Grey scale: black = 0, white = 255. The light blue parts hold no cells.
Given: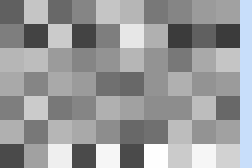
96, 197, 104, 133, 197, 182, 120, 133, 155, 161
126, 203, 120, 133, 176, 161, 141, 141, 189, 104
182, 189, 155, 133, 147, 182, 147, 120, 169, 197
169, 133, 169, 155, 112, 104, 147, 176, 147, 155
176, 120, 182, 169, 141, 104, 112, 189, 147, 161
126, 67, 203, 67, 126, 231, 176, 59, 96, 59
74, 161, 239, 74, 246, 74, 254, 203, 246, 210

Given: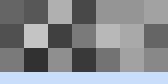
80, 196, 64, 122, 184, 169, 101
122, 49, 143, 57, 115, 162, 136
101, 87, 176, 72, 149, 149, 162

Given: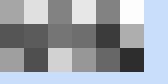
85, 91, 117, 110, 59, 174
166, 224, 130, 231, 130, 253
159, 79, 210, 151, 103, 45

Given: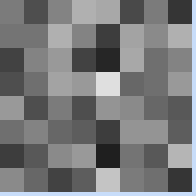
139, 102, 67, 94, 195, 123, 110, 51
110, 131, 102, 94, 59, 147, 147, 94
154, 80, 123, 80, 147, 139, 102, 87
123, 80, 131, 174, 168, 73, 123, 51
59, 87, 139, 154, 30, 116, 87, 181
67, 131, 154, 67, 38, 168, 110, 131
80, 110, 162, 154, 222, 102, 110, 154
116, 116, 174, 131, 59, 162, 139, 174

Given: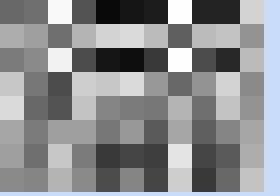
200, 118, 75, 206, 200, 219, 152, 104, 146, 212, 138
219, 104, 82, 194, 132, 124, 118, 180, 112, 194, 146
173, 158, 112, 180, 212, 219, 187, 96, 187, 194, 146
166, 124, 158, 158, 118, 152, 89, 166, 96, 132, 166
138, 132, 180, 138, 75, 132, 69, 206, 56, 104, 194
158, 112, 200, 124, 56, 69, 62, 227, 69, 89, 173
124, 138, 241, 75, 21, 15, 56, 254, 75, 41, 187
104, 112, 248, 82, 9, 21, 29, 254, 35, 35, 212

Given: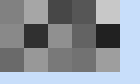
129, 166, 71, 86, 200
106, 152, 121, 114, 158
137, 48, 144, 99, 33
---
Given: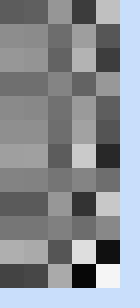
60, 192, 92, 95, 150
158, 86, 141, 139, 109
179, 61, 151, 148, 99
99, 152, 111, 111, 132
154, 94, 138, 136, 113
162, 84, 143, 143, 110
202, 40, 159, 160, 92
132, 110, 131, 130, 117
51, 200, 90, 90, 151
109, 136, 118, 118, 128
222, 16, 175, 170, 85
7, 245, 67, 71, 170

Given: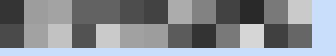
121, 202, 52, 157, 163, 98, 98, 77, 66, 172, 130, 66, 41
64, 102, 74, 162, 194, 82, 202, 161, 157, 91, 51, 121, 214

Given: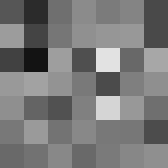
132, 73, 86, 43, 111, 139, 123
152, 73, 156, 68, 118, 144, 150
104, 167, 65, 19, 158, 79, 226
127, 143, 153, 162, 147, 121, 75
152, 111, 143, 100, 81, 128, 213
119, 76, 120, 154, 115, 136, 120
135, 143, 105, 114, 136, 105, 122

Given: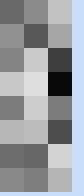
138, 193, 105
88, 166, 144
202, 62, 132
222, 8, 200
204, 123, 124
188, 78, 184
103, 210, 108
126, 182, 137

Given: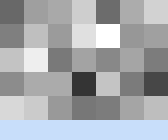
172, 210, 104, 159, 169, 206, 108
151, 160, 127, 191, 155, 224, 255
165, 124, 195, 238, 121, 163, 136
123, 71, 140, 171, 171, 52, 196
165, 190, 216, 203, 153, 119, 124

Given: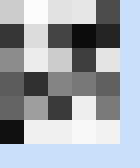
229, 77, 203, 252, 226
13, 36, 54, 219, 69
63, 228, 139, 235, 204
120, 96, 92, 49, 132
238, 123, 101, 157, 58
247, 241, 16, 239, 239
